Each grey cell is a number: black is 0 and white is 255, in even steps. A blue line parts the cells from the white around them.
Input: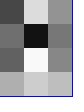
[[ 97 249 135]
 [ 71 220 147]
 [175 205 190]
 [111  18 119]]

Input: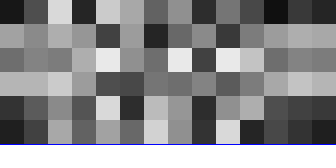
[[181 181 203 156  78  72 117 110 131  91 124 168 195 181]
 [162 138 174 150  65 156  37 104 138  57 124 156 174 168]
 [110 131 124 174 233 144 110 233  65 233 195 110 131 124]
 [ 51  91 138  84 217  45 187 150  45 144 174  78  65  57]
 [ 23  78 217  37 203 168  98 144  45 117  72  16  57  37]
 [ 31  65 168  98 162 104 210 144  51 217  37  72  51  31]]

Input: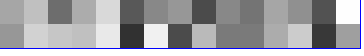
[[151 210 198 192 233  49 241  75 186 122 122 172 204  56 159]
 [166 192 109 172 217  88 136 151  75 136 116 166 144  82 254]]

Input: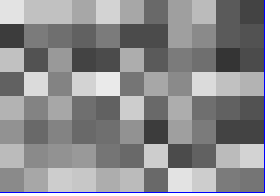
[[ 97 219 131 211 234 117 167 138 219 193 179]
 [227 193 193 167 211 167 105 159 187  90  67]
 [138 167 205 199 173 187 105 227 205 123 117]
 [187 138 146 153 117 105 205  75  97 187 211]
 [179 131 167 111  97 205 105 173 111  97  82]
 [ 60 123 111  97 123  75  75 159 138  90  82]
 [146 105 131 105 111 146  60 159 123  67  67]
 [193  82 153  67  75 173  90 123 111  52  75]]

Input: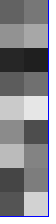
[[202 230]
 [ 84 210]
 [146 167]
 [187 131]
 [ 69 125]
 [ 98 119]
 [ 92 112]
 [139  77]
 [ 38  31]]

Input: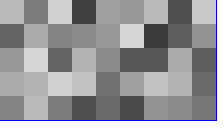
[[153 214 100 179 139  86  86 171  94]
 [132 186 125  79 106  73 146 139 119]
 [171 179 208 193 113 159 193 179 106]
 [100 171 132 139 153 214  59  94 146]
 [186 125 208  65 159 153 186  79 201]]
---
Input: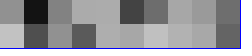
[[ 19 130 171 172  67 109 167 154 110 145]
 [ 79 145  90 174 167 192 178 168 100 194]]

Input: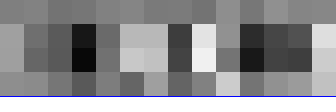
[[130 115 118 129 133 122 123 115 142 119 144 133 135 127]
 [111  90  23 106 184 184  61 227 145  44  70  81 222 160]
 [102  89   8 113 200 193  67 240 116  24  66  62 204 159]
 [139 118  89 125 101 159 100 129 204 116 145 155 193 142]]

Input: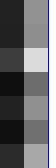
[[146  34]
 [142  33]
 [219  61]
 [109  15]
 [144  34]
 [112  16]
 [168  43]]

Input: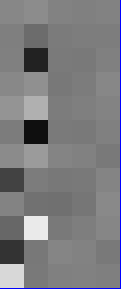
[[140 130 128 130 135]
 [108 123 125 125 127]
 [ 34 122 121 128 128]
 [144 120 124 135 136]
 [176 124 127 131 148]
 [ 15 122 121 128 124]
 [155 132 129 121 139]
 [124 120 121 132  66]
 [113 112 118 137 131]
 [234 121 126 134 103]
 [120 133 130 121  51]
 [121 128 129 127 216]]

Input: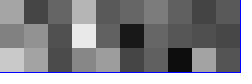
[[ 69 101 181  89 102 124  96  68  89 165]
 [146  80 233  97  24 102  86  79  71 129]
 [163  75 135 157  69  96  13 163  84 201]]

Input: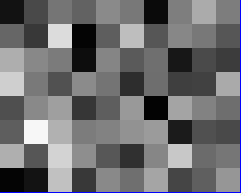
[[ 73 117  98 138 120  10 126 171 125  18]
 [ 56 220   4  94 190  86 135 120  86 102]
 [136 123  13 133  90 111  23  74  60 174]
 [121  81 139 116  45 110  63  65 170 207]
 [137 159  54  94 153   3 164 130 110  79]
 [247 177 124 130 146 155  27  80  73  94]
 [ 86 211 142  87  48 134 200 107 118 175]
 [ 19 193  56 137 111 165  69  95 150   4]]

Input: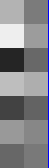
[[123 179]
 [156 238]
 [104  37]
 [174 190]
 [ 99  66]
 [135 153]
 [121 103]]

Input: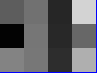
[[113  38 211  93]
 [118  40 103   3]
 [119  45 175 131]]
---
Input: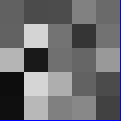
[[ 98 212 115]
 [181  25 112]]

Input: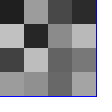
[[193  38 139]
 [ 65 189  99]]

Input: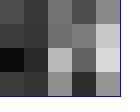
[[ 60  53 112]
 [ 11  41 185]]

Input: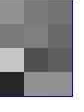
[[122 127 105]
 [198  80  95]]

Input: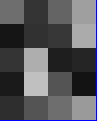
[[ 21  49  55]
 [ 52 174  30]]

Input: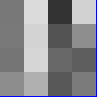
[[121 211  83]
 [117 214 104]]

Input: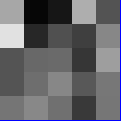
[[225  39  80]
 [ 84 104 106]]

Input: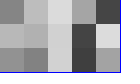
[[184 177 209]
 [146 130 210]]
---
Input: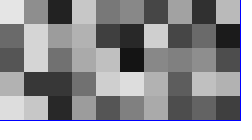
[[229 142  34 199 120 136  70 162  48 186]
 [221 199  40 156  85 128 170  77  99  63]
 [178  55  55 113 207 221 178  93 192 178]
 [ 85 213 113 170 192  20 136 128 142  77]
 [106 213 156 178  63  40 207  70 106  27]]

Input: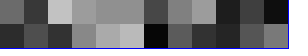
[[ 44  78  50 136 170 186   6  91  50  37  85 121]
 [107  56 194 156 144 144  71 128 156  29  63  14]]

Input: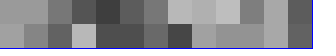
[[161 133  98 184  78  78 105  70 161 147 147 168  98]
 [154 154 119  84  62  92 119 184 176 190 126 168  92]]

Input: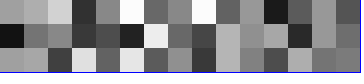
[[160 167  64 224  98 230  91 144  57 181 129  77 174 116 123]
 [ 18 116 136  57  77  34 237 104  70 181 144 167  41 152 110]
 [160 174 210  49 136 252 104 136 252  98 152  26  91 152  84]]

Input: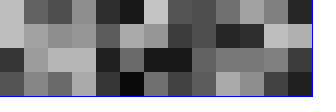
[[190  98  79 142  47  25 196  85  79 113 162 128  39]
 [ 85 134 106 169  54  11 113  67  92 169 142  67  33]
 [190 162 142 150  92 169 150  61  79  39  47 190 175]
 [ 54 156 182 182  33 106  25  25  98 120 120 128  61]]

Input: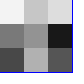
[[121 147  24]
 [ 72 177  85]
 [243 198 221]]
